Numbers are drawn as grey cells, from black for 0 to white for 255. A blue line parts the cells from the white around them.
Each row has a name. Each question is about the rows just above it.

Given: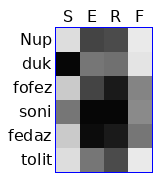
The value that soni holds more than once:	[6]
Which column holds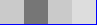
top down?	S
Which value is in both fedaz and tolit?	[118]
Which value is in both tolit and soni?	[118]
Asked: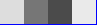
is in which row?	tolit

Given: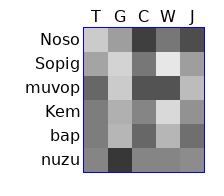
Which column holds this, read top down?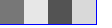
W
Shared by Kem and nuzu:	[133]
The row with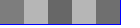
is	bap
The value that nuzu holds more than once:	[133]

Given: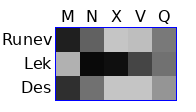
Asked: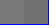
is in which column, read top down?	Q
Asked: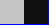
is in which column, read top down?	X
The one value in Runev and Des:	[197]
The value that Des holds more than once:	[197]
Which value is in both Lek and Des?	[113]

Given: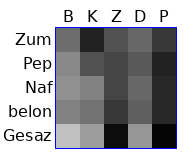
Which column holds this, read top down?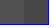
Z
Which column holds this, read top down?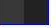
P
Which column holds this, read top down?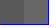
D
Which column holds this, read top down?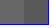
D
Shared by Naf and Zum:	[103]

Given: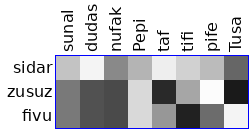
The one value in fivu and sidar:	[244]
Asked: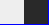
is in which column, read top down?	taf

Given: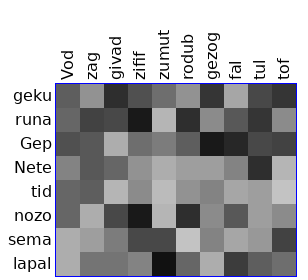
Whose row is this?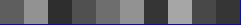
geku
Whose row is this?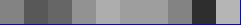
Nete
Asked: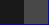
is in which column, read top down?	zifif
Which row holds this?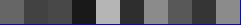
runa
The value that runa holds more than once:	[139]

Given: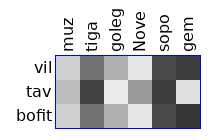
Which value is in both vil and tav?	[60]
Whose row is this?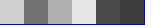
vil
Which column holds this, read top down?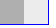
goleg

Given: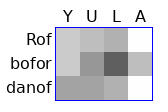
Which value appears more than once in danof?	[163]
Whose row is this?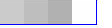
Rof
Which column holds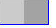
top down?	Y

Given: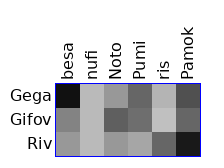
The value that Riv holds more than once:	[152]
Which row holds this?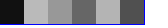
Gega
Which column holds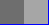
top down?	Pumi
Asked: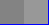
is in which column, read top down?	besa
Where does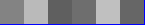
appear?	Gifov

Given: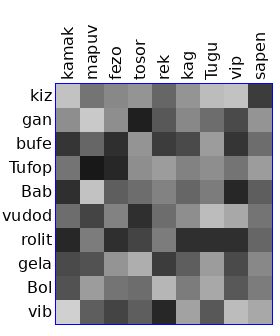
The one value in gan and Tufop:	[142]
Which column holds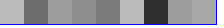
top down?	Tugu
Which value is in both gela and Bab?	[94]
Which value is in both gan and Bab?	[109]
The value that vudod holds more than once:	[109]

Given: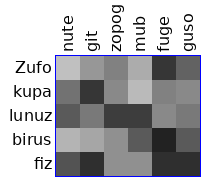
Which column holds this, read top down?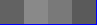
guso
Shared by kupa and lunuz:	[137]
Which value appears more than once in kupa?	[137]
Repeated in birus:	[90]
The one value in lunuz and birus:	[90]

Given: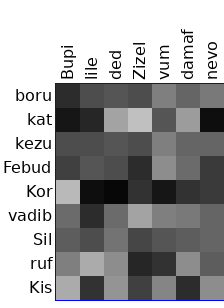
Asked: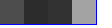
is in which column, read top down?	Zizel
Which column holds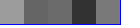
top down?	damaf
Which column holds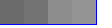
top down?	ded
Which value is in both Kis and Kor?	[50]

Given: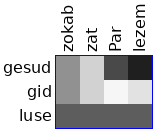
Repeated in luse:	[93]
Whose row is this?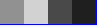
gesud
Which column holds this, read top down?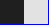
lezem

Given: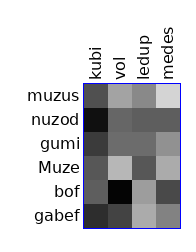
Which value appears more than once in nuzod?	[94]
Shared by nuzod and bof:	[94]
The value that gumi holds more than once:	[108]
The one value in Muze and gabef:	[171]

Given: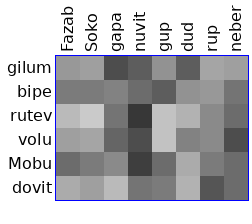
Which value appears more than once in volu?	[77]
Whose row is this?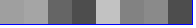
volu
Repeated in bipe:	[123]
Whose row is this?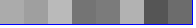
dovit
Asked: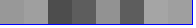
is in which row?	gilum
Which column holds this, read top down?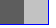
gup
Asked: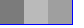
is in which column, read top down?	Fazab

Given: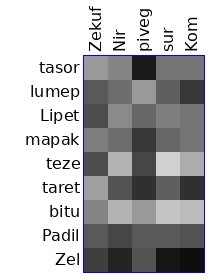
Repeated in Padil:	[89]
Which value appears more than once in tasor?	[117]

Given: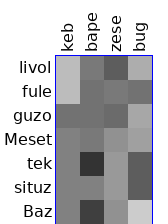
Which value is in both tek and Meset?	[129]
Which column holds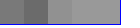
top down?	zese
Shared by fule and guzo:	[114]
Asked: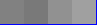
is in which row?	Meset

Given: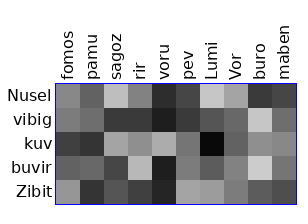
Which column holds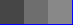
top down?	maben
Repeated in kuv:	[143]
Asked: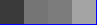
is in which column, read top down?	pev
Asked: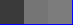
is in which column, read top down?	pev

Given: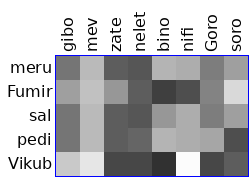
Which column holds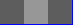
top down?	zate
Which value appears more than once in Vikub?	[71]
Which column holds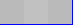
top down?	mev
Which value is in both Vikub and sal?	[93]
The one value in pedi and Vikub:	[93]
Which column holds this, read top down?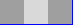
soro

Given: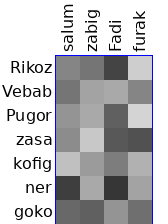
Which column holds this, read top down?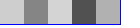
furak
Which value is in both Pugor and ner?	[169]

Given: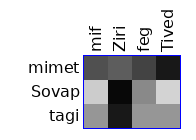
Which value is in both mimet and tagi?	[24]
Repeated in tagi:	[150]
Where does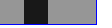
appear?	tagi
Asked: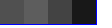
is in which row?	mimet
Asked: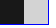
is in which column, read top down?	Tived
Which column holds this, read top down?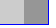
mif

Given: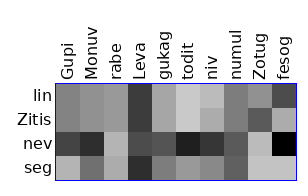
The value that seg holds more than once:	[195]
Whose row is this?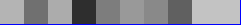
seg
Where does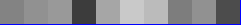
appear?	lin
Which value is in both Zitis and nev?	[90]

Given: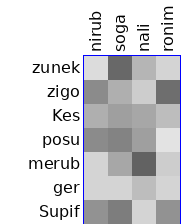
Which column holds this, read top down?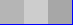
nali
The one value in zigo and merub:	[205]
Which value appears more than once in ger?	[212]
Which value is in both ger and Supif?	[212]
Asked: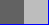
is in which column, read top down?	nali
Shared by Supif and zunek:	[212]

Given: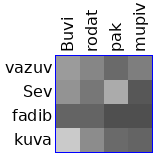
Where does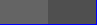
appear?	fadib
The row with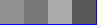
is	Sev
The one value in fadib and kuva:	[100]

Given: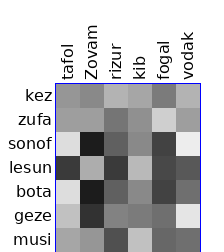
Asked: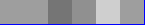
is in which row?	zufa
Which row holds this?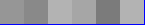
kez
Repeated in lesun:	[58]

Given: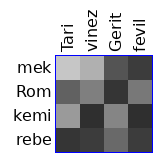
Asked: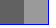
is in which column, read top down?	Tari
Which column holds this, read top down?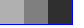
vinez
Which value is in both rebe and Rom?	[53]
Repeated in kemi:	[47]
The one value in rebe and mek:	[60]

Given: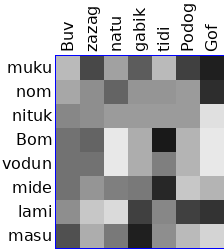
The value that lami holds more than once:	[64]
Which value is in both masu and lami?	[142]
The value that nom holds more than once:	[149]
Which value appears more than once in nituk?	[155]
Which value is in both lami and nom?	[142]
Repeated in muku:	[186]
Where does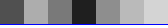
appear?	masu

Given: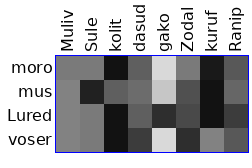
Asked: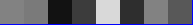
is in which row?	voser
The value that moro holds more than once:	[122]
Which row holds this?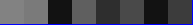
Lured
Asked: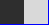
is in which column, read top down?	gako

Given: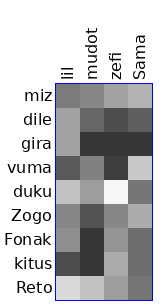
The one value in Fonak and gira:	[54]
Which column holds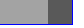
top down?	lil
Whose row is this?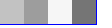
duku
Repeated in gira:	[54]
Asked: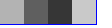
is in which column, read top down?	Sama
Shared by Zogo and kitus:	[171]

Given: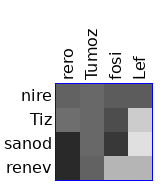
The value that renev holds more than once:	[181]
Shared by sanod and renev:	[41]
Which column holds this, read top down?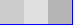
Lef
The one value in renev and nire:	[98]
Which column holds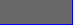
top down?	Tumoz

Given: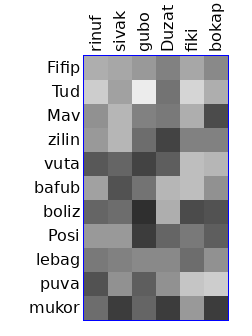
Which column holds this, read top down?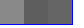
gubo
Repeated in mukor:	[60]
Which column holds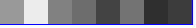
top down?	gubo
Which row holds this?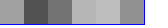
bafub
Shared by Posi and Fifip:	[153]
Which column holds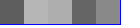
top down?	Duzat
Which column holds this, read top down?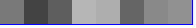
Duzat

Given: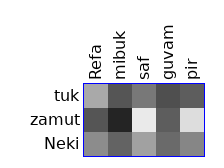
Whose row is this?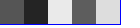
zamut
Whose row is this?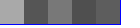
tuk

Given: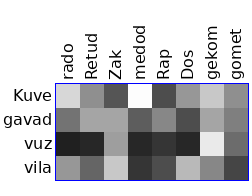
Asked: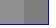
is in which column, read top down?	gomet
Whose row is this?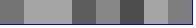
gavad
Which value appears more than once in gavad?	[165]
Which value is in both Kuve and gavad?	[77]
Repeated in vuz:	[39]
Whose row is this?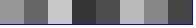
vila
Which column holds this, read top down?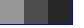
Dos

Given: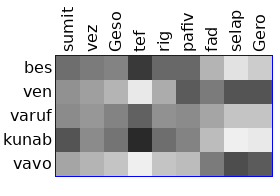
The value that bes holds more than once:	[104]
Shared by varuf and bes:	[131]
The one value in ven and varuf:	[145]
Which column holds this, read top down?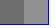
sumit

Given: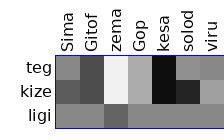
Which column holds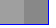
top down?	viru
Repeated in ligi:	[136]
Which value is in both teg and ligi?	[136]
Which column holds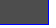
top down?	Gitof
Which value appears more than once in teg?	[136]
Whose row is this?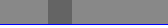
ligi

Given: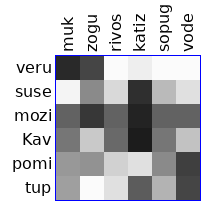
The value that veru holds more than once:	[251]
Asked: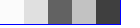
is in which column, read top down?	vode
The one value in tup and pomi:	[224]
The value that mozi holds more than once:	[98]
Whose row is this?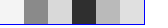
suse

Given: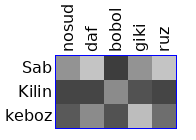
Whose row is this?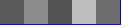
keboz
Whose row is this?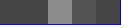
Kilin
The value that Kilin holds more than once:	[69]

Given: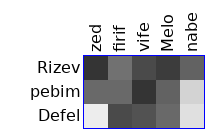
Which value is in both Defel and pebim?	[105]
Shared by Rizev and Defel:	[74]
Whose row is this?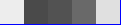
Defel

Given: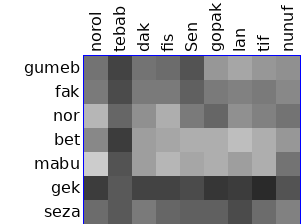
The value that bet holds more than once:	[174]
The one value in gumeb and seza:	[108]
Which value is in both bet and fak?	[136]
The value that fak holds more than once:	[122]

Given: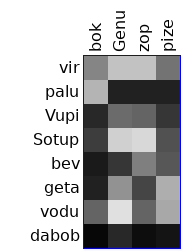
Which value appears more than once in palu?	[33]
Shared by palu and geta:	[33]
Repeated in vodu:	[100]

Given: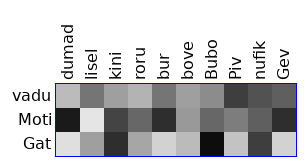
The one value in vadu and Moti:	[95]
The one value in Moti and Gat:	[46]
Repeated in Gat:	[210]
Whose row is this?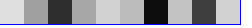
Gat

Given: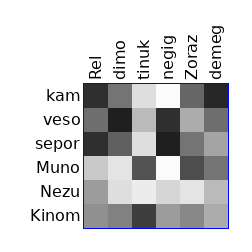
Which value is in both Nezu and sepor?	[222]
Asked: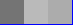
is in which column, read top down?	demeg
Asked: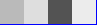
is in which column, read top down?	tinuk
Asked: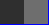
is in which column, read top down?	Rel
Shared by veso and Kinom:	[172]
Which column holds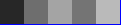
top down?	demeg

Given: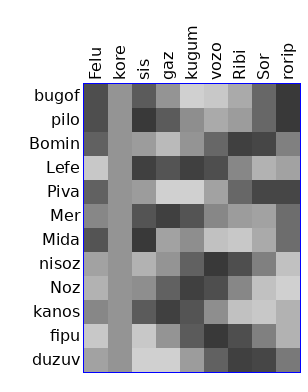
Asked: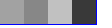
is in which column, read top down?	vozo
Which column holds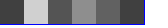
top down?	kugum
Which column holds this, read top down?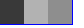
sis
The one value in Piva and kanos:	[148]
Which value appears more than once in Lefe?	[64]
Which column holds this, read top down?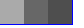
vozo
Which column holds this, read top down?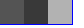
sis

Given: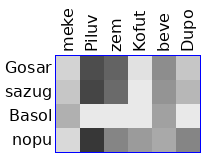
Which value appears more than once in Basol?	[233]
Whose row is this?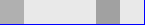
Basol
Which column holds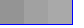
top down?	beve

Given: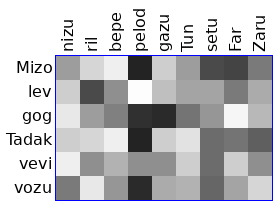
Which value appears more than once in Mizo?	[157]
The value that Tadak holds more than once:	[206]
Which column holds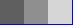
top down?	Zaru
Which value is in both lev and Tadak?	[206]
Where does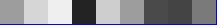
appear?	Mizo
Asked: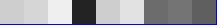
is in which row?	Tadak
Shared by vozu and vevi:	[178]

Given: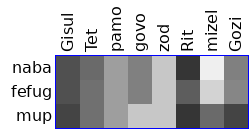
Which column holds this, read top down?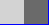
mizel
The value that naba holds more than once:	[128]
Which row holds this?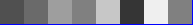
naba
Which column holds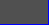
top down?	Gisul
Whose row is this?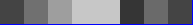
mup
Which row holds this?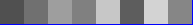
fefug

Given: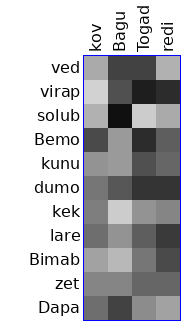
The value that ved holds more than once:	[66]
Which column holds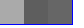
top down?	redi
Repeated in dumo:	[52]
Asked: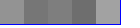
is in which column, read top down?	kov
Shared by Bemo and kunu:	[154]
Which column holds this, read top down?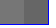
Togad

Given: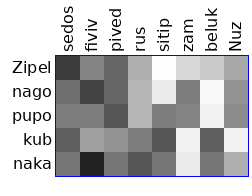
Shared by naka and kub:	[86]
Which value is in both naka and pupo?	[86]
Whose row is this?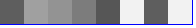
kub
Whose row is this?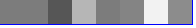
pupo
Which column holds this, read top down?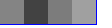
fiviv
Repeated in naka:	[118]

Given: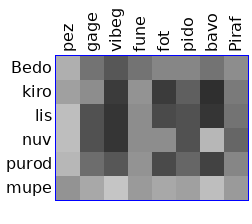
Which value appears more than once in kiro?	[59]
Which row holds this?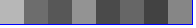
purod
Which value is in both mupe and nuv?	[190]
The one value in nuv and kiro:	[141]
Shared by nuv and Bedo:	[141]

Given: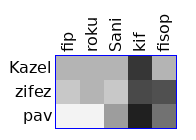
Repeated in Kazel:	[180]
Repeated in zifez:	[200]
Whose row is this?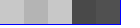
zifez
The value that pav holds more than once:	[243]
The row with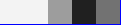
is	pav
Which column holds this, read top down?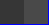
kif

